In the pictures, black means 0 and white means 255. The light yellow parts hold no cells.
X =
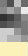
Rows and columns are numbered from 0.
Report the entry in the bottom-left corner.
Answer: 206
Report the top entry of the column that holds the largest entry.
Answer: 106
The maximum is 234
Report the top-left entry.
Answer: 122
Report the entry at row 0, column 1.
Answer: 79
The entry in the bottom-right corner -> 150
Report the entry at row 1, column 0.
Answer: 137

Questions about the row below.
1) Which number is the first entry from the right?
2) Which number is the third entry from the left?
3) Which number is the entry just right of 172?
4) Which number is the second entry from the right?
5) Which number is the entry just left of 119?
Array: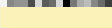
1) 62
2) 147
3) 188
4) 107
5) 3

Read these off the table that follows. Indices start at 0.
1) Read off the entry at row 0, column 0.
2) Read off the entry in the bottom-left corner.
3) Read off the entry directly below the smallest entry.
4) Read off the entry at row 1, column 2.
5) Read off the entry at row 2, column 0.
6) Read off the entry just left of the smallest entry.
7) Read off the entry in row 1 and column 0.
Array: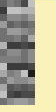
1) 98
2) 113
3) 155
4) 193
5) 98
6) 193
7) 60

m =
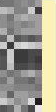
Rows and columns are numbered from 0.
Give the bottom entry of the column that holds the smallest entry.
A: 231
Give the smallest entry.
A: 31
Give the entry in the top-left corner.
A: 117
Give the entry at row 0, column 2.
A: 130
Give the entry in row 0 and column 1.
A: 117
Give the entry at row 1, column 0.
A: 189
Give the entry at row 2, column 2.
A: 158
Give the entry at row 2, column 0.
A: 142
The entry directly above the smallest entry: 142
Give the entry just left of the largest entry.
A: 73
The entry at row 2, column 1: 117
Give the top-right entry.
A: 158
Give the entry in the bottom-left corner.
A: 86
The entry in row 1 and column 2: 130

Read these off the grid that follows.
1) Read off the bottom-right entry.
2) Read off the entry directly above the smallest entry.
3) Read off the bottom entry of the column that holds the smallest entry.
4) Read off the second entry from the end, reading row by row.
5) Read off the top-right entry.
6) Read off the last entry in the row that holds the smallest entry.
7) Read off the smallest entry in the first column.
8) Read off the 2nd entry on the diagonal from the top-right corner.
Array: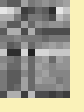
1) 60
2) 105
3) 187
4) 76
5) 161
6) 199
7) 76
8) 230

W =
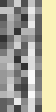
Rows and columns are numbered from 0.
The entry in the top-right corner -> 108
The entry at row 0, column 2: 207
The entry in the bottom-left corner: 95
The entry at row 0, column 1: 122
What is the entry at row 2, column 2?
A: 136
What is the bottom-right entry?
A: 79
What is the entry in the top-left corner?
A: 64
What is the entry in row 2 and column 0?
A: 79
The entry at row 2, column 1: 180
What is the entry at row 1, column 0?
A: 195
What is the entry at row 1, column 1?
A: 195
